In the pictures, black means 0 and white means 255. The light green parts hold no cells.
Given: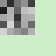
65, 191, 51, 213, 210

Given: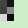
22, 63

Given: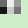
153, 202

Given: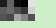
227, 53, 165

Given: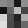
141, 186, 77, 222

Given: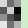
156, 206, 144

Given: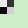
51, 11
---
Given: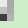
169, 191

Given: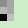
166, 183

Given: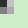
195, 128

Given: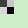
199, 216

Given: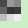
134, 53, 189

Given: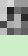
153, 107, 70, 71

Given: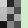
119, 161, 182

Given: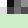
142, 114

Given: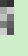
49, 168
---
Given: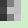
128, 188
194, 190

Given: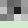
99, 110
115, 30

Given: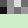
147, 221
153, 115

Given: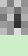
130, 204
167, 112

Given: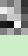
115, 162
209, 159

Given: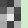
58, 164
173, 76

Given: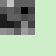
195, 95
95, 79

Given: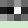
101, 151
7, 246
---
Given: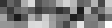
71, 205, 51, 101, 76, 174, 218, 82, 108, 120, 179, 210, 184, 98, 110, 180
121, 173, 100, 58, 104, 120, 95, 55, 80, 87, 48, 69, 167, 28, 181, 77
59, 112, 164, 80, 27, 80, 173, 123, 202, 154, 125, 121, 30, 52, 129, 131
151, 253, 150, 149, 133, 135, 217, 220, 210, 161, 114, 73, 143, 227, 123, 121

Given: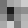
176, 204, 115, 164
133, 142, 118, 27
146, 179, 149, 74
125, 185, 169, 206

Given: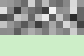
217, 151, 156, 151, 134, 107, 209, 115, 186, 122, 107, 135
221, 102, 224, 134, 58, 144, 114, 99, 62, 243, 143, 148
42, 102, 71, 90, 198, 180, 103, 191, 232, 92, 197, 125
169, 67, 195, 151, 126, 89, 131, 62, 112, 167, 114, 215
204, 135, 139, 141, 94, 141, 172, 150, 122, 172, 143, 128

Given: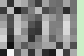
164, 113, 174, 50, 185, 167, 111, 62, 162, 114, 108
44, 113, 58, 187, 27, 76, 128, 187, 74, 99, 116
196, 134, 140, 78, 189, 136, 115, 90, 177, 149, 120
219, 139, 165, 81, 195, 168, 84, 61, 200, 128, 128
215, 127, 194, 66, 203, 136, 60, 53, 196, 126, 136
185, 145, 214, 43, 157, 163, 49, 118, 173, 100, 144
173, 80, 177, 18, 146, 91, 123, 134, 163, 163, 61
61, 170, 30, 246, 89, 167, 51, 161, 44, 28, 218

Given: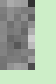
158, 49, 145, 171, 162
123, 124, 126, 142, 133
142, 97, 120, 143, 119
116, 141, 137, 112, 131
104, 173, 135, 121, 126
120, 205, 138, 103, 113
113, 186, 128, 113, 88
131, 128, 130, 117, 122
117, 156, 117, 124, 125
153, 76, 115, 146, 158

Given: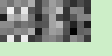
77, 55, 138, 115, 147, 131, 172, 65, 113, 158, 136, 77, 47
129, 50, 125, 240, 108, 230, 87, 64, 134, 152, 192, 51, 134
133, 133, 28, 186, 162, 201, 115, 33, 92, 164, 70, 49, 89
95, 26, 140, 139, 98, 119, 107, 82, 87, 163, 182, 87, 35
98, 105, 125, 119, 142, 135, 171, 26, 117, 157, 148, 80, 2
119, 57, 73, 233, 72, 235, 57, 74, 126, 133, 113, 64, 140

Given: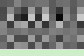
92, 112, 90, 95, 131, 104, 108, 116, 116, 91, 109, 112
89, 158, 73, 139, 93, 62, 156, 79, 162, 90, 53, 128
99, 200, 76, 184, 54, 29, 197, 45, 202, 103, 8, 141
118, 56, 136, 60, 156, 168, 54, 159, 51, 116, 181, 92
123, 103, 131, 108, 113, 124, 107, 112, 106, 128, 123, 115
113, 157, 98, 159, 75, 74, 157, 81, 154, 111, 64, 125
106, 77, 113, 74, 147, 142, 76, 144, 77, 103, 154, 99
